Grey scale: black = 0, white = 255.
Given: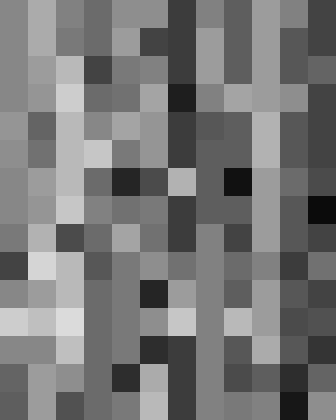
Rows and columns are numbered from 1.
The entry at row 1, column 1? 135
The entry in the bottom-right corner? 142
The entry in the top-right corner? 67
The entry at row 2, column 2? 171
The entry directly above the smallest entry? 75
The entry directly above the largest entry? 185
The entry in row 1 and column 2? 171
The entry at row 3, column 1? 135
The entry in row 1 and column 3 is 129
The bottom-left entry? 94
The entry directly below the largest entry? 191
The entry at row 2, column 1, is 135
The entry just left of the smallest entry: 87

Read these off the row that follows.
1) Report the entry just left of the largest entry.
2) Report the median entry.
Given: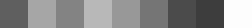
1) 61
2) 131

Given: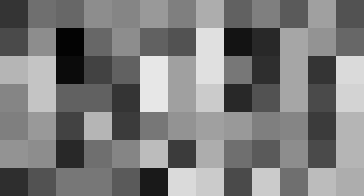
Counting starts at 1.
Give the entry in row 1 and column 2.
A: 111
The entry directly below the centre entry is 147
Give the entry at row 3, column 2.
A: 196
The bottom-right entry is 173
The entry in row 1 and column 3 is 103
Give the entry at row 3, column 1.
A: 181
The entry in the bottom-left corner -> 46
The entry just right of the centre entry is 203
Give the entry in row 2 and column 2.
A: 141
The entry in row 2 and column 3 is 3
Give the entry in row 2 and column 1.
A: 74
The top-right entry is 82
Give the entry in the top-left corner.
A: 52
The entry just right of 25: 218
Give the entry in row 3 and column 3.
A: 11

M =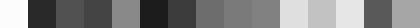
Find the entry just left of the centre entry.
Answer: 60
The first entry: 252
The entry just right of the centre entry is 122
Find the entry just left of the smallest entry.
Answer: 137

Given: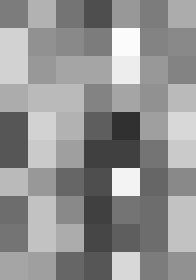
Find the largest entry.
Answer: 251
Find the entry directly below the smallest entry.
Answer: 64
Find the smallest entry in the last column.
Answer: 131
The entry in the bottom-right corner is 145
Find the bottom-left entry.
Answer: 165
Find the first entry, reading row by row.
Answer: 124
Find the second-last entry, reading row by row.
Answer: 124
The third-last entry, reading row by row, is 216
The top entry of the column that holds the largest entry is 152
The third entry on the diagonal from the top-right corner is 237
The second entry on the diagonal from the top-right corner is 131
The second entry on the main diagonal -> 145
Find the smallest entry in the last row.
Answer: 86
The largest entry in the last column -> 216
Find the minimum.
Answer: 48
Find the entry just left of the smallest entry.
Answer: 94
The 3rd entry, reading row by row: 116
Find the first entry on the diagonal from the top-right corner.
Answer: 172
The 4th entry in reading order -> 78
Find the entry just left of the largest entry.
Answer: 124

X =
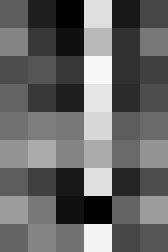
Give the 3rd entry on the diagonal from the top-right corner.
248
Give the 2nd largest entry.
242
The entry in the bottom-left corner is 100
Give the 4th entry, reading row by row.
223
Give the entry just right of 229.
43
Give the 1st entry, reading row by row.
93
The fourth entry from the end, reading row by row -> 113
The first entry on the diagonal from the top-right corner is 70
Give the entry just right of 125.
119
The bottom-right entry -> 85
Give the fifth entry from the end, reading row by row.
133
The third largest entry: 229
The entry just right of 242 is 70

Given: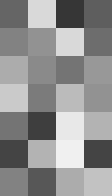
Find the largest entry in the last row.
194
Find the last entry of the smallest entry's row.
94
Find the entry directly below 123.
62
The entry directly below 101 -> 130
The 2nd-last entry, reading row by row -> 172
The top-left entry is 101
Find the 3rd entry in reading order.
54
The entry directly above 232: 187

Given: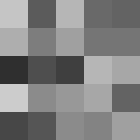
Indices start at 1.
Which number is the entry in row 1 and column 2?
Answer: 91
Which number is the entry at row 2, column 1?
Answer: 174
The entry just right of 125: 160
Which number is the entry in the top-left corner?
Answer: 197
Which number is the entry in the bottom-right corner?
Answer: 160
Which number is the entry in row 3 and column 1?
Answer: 47
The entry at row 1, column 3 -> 182
